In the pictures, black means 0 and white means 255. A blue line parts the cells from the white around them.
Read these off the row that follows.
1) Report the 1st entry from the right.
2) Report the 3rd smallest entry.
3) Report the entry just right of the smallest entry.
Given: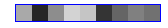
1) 113
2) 101
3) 141

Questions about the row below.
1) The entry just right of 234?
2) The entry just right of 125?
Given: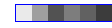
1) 159
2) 97

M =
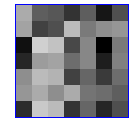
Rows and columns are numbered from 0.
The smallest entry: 0
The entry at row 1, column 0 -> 163
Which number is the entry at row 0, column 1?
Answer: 94
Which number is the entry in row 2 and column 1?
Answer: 208
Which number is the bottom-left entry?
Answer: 44
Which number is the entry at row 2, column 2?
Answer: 194
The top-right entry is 79
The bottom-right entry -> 79
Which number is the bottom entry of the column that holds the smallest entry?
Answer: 38
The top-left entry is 171
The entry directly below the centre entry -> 65
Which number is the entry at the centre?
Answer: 109
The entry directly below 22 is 142
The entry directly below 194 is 163
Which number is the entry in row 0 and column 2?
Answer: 87

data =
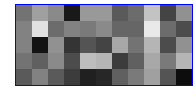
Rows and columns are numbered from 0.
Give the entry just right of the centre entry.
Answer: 168
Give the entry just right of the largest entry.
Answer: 108
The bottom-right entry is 13
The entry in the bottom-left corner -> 90
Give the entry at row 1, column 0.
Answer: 130
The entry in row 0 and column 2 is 138
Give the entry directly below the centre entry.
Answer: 181
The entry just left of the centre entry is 84
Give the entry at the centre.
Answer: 68
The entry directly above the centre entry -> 138
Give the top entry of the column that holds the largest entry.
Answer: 195
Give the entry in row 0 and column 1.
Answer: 160
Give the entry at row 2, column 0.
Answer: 130
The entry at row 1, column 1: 225
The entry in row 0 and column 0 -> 115
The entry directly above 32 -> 189

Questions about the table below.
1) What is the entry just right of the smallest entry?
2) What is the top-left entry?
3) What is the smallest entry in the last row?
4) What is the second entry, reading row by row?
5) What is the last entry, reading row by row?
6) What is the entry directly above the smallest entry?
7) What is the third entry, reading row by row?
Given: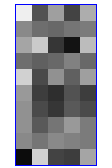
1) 209
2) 239
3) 12
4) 82
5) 165
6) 137
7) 159

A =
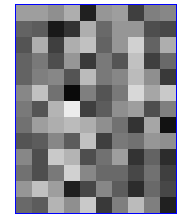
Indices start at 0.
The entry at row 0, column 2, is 143
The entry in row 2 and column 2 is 63
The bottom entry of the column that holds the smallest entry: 143
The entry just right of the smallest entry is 127
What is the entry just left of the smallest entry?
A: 113
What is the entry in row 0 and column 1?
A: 158
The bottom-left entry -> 105
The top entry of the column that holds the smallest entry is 174
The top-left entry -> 158
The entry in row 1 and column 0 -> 99
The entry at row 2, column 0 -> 84
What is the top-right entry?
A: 135
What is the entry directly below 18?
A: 143
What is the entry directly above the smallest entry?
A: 84
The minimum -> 10
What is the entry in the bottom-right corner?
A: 32
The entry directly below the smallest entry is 236
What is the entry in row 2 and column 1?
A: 174
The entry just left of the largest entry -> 180

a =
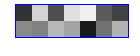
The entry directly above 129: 211
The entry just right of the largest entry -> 91
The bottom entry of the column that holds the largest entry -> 26
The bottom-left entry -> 137

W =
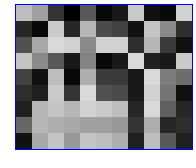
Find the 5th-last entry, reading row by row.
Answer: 174
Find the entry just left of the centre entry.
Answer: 174
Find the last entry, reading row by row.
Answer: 32
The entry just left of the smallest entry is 52
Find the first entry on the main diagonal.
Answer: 190
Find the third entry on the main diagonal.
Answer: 217
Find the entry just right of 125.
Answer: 109
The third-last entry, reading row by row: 190
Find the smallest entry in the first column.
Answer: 17
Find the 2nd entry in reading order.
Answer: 160
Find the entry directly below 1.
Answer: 38
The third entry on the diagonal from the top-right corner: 182
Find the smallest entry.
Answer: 1
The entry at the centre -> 59
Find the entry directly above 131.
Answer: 138
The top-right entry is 209
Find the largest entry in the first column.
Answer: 196
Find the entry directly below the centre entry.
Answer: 81
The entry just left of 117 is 209
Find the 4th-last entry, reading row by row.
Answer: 32
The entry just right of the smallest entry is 88
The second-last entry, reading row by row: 88
